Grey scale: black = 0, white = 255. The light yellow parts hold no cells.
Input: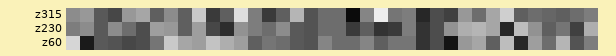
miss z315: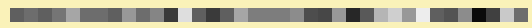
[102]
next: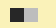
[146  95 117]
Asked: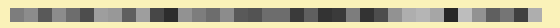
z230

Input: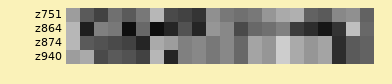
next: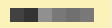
[150 170 176]
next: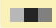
[136 120 136]
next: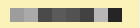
[128 136 120]

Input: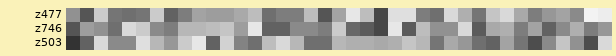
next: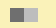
[217 183 111]
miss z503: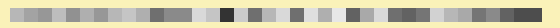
[131]
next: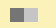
[217 169 125]
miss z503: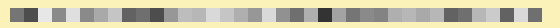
[210]
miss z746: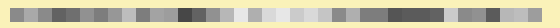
[104]
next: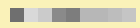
[157 231  98]

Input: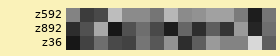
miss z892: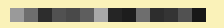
[102]
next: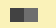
[ 73  66 117]
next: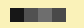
[ 29 102  45]
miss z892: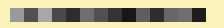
[37]

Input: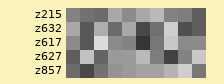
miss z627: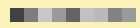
[94]
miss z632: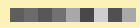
[174]
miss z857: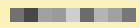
[147]
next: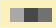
[206  80  94]
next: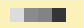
[119 200 139]

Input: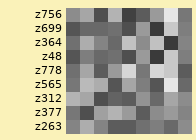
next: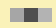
[ 65  92 154]
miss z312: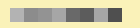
[99]
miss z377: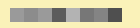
[160]

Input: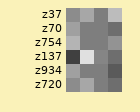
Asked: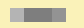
z754
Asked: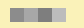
z37
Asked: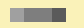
z934
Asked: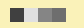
z137

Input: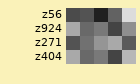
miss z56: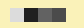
[83]
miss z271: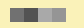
[90]
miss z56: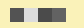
[32]
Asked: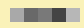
z404

